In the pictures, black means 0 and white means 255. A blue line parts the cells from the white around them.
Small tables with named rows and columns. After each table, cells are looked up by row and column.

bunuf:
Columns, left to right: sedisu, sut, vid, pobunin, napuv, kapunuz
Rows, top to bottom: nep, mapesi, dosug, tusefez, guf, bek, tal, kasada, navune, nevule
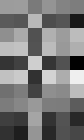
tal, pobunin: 143
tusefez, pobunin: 187
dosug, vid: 81
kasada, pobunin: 125
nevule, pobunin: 40
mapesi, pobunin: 77
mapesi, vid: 185
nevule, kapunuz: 71
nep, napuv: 131
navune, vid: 165
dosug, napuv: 156
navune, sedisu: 63
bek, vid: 49
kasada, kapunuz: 92
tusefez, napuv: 153

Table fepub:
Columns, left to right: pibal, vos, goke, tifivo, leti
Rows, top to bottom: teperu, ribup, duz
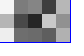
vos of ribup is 73
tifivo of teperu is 62
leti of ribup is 145
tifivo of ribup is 201
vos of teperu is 124
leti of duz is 177
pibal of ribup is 181
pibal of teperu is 245
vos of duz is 110
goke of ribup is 37
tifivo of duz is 94
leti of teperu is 183
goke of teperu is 133
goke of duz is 107
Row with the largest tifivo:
ribup

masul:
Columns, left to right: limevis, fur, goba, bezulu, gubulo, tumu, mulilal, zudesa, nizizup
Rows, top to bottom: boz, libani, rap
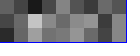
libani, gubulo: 106
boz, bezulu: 72
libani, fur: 105
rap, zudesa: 68
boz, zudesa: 106
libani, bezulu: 137
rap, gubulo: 121
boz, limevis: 97
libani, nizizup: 135

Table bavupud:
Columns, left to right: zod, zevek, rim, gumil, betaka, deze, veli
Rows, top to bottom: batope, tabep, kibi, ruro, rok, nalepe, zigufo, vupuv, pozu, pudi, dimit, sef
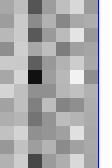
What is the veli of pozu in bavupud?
171
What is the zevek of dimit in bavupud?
193
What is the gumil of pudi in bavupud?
149
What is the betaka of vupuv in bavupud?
132
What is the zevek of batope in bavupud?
189
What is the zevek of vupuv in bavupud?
191
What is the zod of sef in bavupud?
178
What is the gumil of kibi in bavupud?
154
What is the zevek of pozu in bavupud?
181

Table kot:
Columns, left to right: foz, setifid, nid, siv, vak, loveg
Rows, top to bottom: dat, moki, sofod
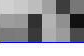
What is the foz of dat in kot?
208
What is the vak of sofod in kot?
155
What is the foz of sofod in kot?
122
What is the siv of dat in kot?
160
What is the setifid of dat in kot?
201
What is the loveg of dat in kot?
119
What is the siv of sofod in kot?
174
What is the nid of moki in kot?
49
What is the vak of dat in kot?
61
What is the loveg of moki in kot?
17
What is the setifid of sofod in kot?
124
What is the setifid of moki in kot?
153
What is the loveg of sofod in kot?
74
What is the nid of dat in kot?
189
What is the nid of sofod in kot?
57
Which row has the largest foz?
dat

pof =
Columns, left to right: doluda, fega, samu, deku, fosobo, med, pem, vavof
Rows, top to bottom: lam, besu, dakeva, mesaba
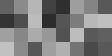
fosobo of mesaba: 176
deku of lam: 66
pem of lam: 132
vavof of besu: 192
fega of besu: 78
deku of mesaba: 159
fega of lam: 139
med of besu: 124
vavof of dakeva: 96
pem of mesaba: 74
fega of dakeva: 135
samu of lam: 182

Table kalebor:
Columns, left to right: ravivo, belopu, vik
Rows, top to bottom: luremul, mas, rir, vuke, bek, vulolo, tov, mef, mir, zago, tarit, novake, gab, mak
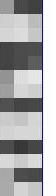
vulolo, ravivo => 147
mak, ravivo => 170
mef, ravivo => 81
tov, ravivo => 158
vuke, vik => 77
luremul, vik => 65
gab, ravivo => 168
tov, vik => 206
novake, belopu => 202
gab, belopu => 76
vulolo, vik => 229
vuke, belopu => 76
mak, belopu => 211
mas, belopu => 213
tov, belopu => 213
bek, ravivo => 68
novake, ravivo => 216
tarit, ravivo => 76
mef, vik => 72

